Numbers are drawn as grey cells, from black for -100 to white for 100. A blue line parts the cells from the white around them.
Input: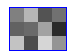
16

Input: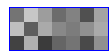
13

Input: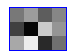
-12

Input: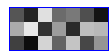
17

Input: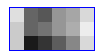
70

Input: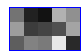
-68

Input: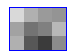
10
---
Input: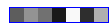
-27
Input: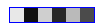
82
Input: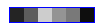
-72
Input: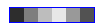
-65
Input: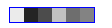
84
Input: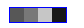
-32
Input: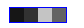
-83
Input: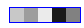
57
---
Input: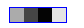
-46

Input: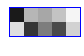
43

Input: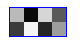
-92

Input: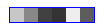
7

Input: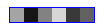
-83

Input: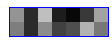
-66
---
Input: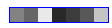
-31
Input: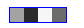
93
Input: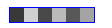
-31
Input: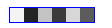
69
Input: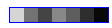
-64
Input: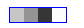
-58
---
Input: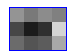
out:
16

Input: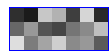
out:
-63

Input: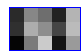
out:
-67

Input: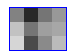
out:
2

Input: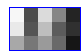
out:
94

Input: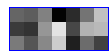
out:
-21

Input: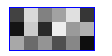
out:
-48

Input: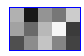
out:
39

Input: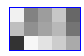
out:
89
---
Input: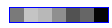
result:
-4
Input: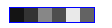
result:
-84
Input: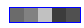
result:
-16
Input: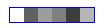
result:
99
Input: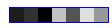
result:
-78
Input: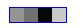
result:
16
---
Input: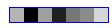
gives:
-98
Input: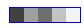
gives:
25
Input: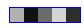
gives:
-87
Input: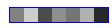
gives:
61
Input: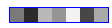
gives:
-66
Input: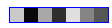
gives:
-93
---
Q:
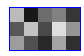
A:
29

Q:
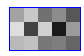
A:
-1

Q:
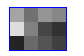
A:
-34

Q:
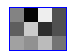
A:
47

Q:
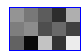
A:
-60

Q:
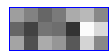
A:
66

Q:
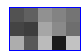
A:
-79

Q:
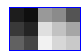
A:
69

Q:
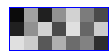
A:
2
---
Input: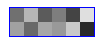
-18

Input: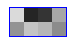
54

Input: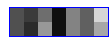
-66

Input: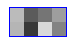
-56

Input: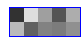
-24

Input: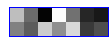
-28

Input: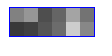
-50

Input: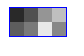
-5

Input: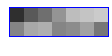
32
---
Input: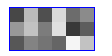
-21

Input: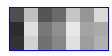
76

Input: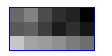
12

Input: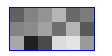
72

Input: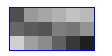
-24

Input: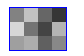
36

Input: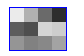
1

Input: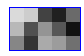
33

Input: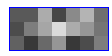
-56
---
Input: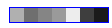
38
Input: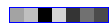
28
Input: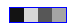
-85
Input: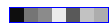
-89
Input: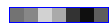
-10
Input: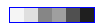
92
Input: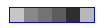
55
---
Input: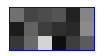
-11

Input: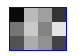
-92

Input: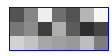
-35

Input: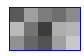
-30

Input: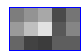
-2

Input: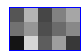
-33

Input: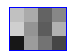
51
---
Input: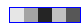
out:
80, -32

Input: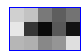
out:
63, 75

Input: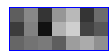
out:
-26, 13

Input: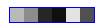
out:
45, -37

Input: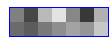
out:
0, 56

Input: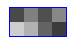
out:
-43, -54
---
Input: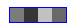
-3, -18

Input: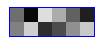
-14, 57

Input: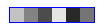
53, -8

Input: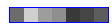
-15, -27

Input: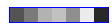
-34, -68

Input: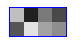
50, 11

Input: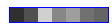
-62, -21

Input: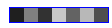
-76, -38

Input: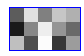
-28, 22
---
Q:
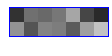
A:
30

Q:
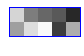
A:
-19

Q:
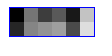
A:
-30

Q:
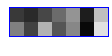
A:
16

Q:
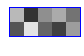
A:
12

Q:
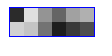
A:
-21

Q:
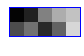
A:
1

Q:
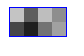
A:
-27
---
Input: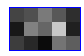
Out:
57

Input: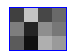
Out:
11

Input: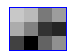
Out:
-61

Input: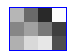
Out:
-6

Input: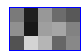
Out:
30

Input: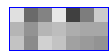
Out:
31

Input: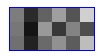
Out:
3
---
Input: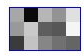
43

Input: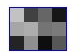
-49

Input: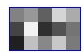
-25

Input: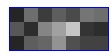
-42

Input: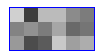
47

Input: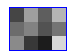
25

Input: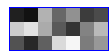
14
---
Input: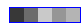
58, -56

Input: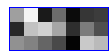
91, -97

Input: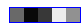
85, -93

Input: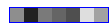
74, -73

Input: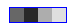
75, -68

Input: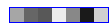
85, -80
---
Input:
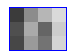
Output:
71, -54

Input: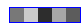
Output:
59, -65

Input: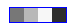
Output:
94, -64

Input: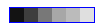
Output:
75, -85

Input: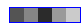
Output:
59, -66

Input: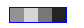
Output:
67, -72
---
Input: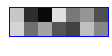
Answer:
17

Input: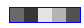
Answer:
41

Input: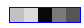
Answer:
-4

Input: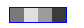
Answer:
22

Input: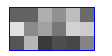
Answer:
48

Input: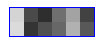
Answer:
28

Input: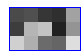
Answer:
-63

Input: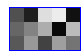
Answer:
85
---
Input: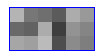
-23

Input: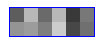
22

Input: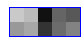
31

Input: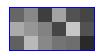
18

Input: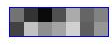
52

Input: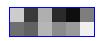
-24

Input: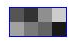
-5
